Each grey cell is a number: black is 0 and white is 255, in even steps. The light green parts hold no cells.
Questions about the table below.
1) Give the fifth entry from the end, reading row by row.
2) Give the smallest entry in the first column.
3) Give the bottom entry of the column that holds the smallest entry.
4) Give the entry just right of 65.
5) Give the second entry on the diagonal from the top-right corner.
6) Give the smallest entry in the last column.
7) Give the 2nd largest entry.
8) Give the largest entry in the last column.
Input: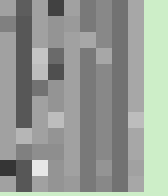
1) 154
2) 53
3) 161
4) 161
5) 114
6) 161
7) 196
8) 189

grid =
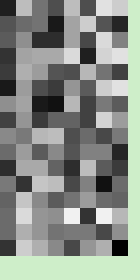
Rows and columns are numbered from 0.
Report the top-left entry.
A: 31
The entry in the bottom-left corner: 51
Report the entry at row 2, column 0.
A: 91
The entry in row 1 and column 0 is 84
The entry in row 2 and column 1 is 143
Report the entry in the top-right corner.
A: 205
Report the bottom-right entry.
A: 2
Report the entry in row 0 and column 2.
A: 115
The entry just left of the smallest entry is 175
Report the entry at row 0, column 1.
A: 189

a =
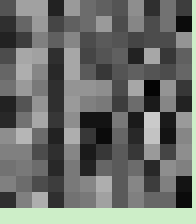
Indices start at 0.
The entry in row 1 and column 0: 47
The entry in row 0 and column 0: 84
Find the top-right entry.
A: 61
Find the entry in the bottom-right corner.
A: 11
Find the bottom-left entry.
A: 47
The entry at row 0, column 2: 161
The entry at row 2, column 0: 34
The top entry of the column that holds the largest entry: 47
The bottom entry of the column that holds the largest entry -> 102
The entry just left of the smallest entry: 167
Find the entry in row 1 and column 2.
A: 154
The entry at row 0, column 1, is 161
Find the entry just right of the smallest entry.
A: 148
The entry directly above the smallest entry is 84
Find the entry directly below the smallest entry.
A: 26
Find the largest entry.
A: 202
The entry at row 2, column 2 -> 128
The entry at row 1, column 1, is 102

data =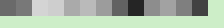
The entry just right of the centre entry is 98
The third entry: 212
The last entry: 66
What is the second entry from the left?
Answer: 120

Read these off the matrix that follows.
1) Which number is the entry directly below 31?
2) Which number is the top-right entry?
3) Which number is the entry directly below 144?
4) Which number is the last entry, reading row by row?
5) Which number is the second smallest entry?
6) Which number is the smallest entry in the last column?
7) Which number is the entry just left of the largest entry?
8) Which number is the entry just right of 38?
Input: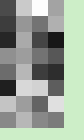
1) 196
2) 163
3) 108
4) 123
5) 31
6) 23
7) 202
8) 170

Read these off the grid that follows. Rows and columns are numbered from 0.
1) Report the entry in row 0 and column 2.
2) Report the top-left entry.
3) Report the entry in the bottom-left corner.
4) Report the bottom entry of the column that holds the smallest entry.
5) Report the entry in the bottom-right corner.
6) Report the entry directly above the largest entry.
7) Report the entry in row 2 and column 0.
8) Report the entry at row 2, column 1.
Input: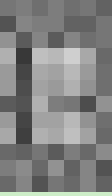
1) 111
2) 118
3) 105
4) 133
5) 98
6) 133
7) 146
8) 91
